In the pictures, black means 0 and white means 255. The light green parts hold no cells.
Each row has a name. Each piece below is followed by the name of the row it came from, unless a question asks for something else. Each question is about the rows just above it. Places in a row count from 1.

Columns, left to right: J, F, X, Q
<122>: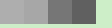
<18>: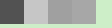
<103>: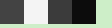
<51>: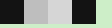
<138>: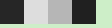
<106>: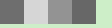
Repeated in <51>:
[19]
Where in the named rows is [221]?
<138>, 2
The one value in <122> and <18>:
[167]
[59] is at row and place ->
<103>, 3

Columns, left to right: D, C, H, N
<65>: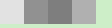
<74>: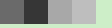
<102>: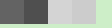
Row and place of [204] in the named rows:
<102>, 4
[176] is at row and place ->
<65>, 4
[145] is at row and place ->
<65>, 2

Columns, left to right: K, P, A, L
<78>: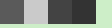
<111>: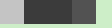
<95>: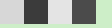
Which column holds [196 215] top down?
K
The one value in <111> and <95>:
[59]
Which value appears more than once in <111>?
[59]
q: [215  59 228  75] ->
<95>
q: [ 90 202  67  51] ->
<78>

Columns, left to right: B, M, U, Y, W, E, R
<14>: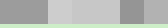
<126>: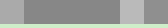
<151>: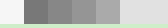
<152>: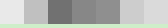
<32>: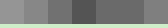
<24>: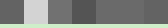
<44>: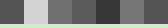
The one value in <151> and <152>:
[135]
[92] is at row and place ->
<44>, 4
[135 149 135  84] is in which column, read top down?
Y
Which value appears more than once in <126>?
[135]

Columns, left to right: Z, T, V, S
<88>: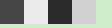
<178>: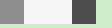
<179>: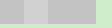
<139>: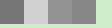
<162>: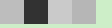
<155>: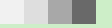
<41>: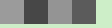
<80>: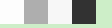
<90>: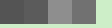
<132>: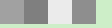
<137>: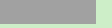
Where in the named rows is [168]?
<155>, 3
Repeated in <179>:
[196]
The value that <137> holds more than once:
[161]
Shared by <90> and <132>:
[142]
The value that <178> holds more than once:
[247]
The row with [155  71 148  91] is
<41>
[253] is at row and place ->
<80>, 1

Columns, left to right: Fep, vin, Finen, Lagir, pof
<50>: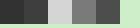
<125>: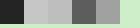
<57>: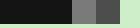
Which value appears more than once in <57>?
[20]
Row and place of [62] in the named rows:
<50>, 2
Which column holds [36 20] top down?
Fep

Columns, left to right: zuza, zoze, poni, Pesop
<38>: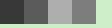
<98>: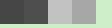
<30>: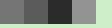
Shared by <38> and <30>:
[91]
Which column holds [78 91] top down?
zoze

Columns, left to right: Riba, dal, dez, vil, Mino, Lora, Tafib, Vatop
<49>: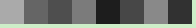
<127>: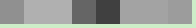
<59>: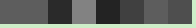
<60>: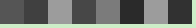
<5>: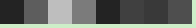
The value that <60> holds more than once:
[156]
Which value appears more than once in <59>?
[93]
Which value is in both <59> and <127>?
[64]

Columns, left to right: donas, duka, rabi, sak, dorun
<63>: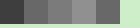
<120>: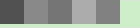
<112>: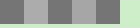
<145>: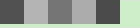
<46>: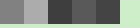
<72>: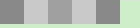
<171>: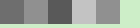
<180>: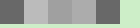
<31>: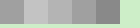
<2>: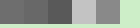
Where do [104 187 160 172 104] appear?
<180>
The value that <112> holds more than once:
[117]
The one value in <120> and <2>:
[137]
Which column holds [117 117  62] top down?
rabi
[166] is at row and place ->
<112>, 4

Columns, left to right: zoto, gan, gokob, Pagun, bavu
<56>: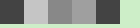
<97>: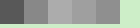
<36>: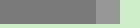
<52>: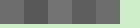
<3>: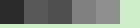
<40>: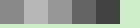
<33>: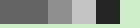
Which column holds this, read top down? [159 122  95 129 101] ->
Pagun
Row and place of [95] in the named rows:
<52>, 4
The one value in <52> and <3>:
[88]
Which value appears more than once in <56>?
[67]
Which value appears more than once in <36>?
[122]

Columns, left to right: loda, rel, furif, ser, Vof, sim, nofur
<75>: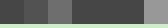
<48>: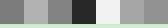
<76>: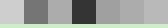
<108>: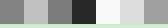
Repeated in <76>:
[172]
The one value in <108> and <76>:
[160]
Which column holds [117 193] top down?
rel
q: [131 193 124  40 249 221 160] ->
<108>
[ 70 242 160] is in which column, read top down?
Vof
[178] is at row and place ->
<48>, 2
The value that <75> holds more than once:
[70]

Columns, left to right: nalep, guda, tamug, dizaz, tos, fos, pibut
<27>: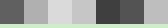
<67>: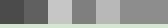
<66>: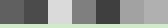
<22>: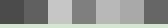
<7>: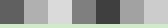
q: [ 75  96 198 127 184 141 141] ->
<67>
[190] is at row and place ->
<27>, 7
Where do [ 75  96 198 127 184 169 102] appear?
<22>

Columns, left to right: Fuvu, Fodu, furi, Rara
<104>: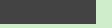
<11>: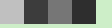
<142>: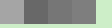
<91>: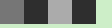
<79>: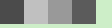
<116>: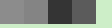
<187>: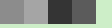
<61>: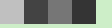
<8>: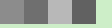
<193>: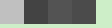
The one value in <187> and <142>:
[165]
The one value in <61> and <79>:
[192]
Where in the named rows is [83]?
<193>, 3
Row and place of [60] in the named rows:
<11>, 2
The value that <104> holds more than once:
[67]
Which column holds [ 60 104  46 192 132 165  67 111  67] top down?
Fodu

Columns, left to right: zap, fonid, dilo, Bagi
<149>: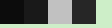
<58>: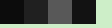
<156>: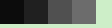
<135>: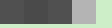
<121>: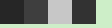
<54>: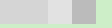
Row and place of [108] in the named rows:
<156>, 4
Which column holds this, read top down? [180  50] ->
Bagi
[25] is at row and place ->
<149>, 2

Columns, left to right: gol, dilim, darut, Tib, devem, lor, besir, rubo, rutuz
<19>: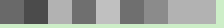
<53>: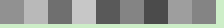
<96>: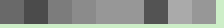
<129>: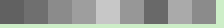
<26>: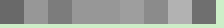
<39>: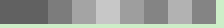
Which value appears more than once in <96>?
[151]
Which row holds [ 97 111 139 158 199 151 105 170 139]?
<129>
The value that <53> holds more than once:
[132]
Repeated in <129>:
[139]
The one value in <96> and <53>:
[75]
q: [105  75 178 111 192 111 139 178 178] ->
<19>
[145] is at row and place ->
<53>, 1

